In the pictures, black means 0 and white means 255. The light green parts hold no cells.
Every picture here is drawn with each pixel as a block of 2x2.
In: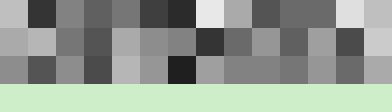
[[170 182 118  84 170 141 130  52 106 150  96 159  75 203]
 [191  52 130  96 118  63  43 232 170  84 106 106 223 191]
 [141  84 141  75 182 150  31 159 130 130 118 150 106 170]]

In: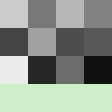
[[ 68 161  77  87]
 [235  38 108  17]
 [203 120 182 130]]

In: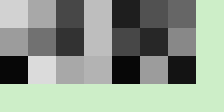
[[156 113  50 190  71  39 136]
 [210 168  71 190  30  81 102]
 [  7 219 168 179   7 156  19]]

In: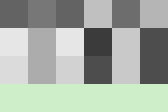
[[ 99 119  99 192 109 181]
 [219 172 210  77 201  77]
 [230 172 230  59 201  77]]

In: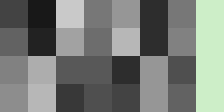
[[141 183  56  79  67 150  98]
 [129 173  88  88  45 150  79]
 [ 98  34 162 109 183  45 129]
 [ 67  24 201 119 150  45 119]]

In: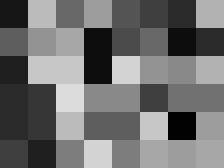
[[ 22 187 104 157  84  63  42 178]
 [ 63  31 125 211 125 167 157 167]
 [ 94 147 167  13  75 104  13  42]
 [ 42  54 187  94  94 199   2 157]
 [ 31 199 199  13 211 147 137 178]
 [ 42  54 220 137 137  63 113 113]]

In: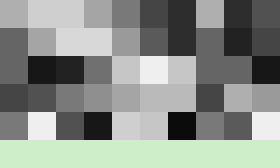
[[101  23  34 112 198 239 198 101 101  23]
 [121 239  81  23 207 198  11 121  90 239]
 [ 69  81 121 143 165 186 186  69 175 154]
 [175 207 207 165 121  69  45 175  45  81]
 [101 165 216 216 154  90  45 101  34  69]]
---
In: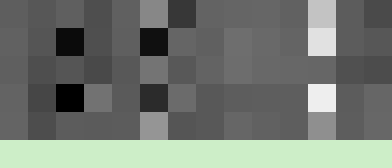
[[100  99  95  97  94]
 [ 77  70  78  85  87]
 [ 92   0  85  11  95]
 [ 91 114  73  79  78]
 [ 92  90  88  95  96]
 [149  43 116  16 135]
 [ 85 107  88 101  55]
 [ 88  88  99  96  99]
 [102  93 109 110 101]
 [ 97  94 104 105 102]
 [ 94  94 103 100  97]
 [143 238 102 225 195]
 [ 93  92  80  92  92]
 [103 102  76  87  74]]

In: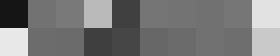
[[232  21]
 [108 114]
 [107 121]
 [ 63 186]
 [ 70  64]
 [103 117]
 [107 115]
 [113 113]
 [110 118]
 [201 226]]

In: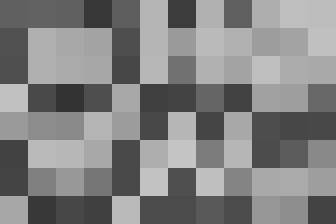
[[167  68  66 154 193  79  81  96]
 [ 56 128 185 140  73 175 176  98]
 [ 71 152 183 138  51 170 168  96]
 [ 64 118 168 180  78 167 163  55]
 [185  73  73 156 168  71  78  94]
 [ 75 194 174  72  64 183 180 180]
 [ 75  79 196 182  67 113 154  60]
 [ 89 191 124  69 101 177 186 177]
 [ 75 132 182 168  66 163 177  95]
 [150 169  76  77 161 190 157 174]
 [142 170  92  71 158 172 163 190]
 [ 67 158 137  72 104 169 192 189]]

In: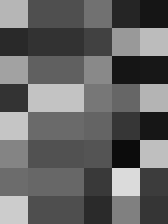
[[204 108 132 197  51 162  41 182]
 [ 78 103  81 106 195  96  50  79]
 [ 78 103  81 106 195  96  50  79]
 [ 42  57  84 100 119 137  65 113]
 [128 219  12  54 102  21 153  37]
 [ 53  60 191  22 180  23 188  21]]

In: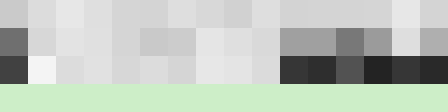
[[ 65 111 202]
 [244 215 220]
 [220 227 231]
 [225 224 223]
 [215 213 213]
 [220 201 212]
 [213 204 222]
 [231 229 216]
 [228 223 209]
 [219 217 222]
 [ 54 160 211]
 [ 46 160 212]
 [ 82 120 212]
 [ 35 155 213]
 [ 54 222 231]
 [ 41 175 212]]

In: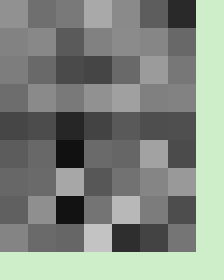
[[132  96 103  92  70 109 125 130 145]
 [106 143 106 104  76 138 105 136 111]
 [102  18 167  17  38 121  74  90 121]
 [195 116  87 106  67 145  69 129 169]
 [ 46 184 114 102  89 160 105 139 138]
 [ 67 124 133 162  78 128 155 134  93]
 [117  77 153  75  79 130 119 104  41]]

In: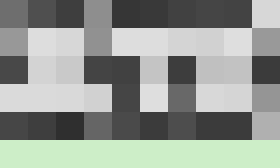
[[ 70 218  72 152 110]
 [ 62 218 211 221  79]
 [ 47 217 201 215  62]
 [101 209  68 145 142]
 [ 74  69  65 221  54]
 [ 59 222 196 221  57]
 [ 77 104  61 212  65]
 [ 59 216 192 209  69]
 [ 59 213 194 222  67]
 [176 149  59 153 215]]

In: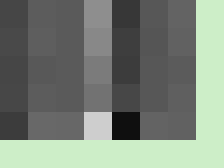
[[ 60  71  70  73  70]
 [104  92  88  94  92]
 [103  90  90  90  90]
 [206 114 123 136 142]
 [ 15  71  60  62  55]
 [ 99  87  87  85  87]
 [ 97  95  91  97  99]]
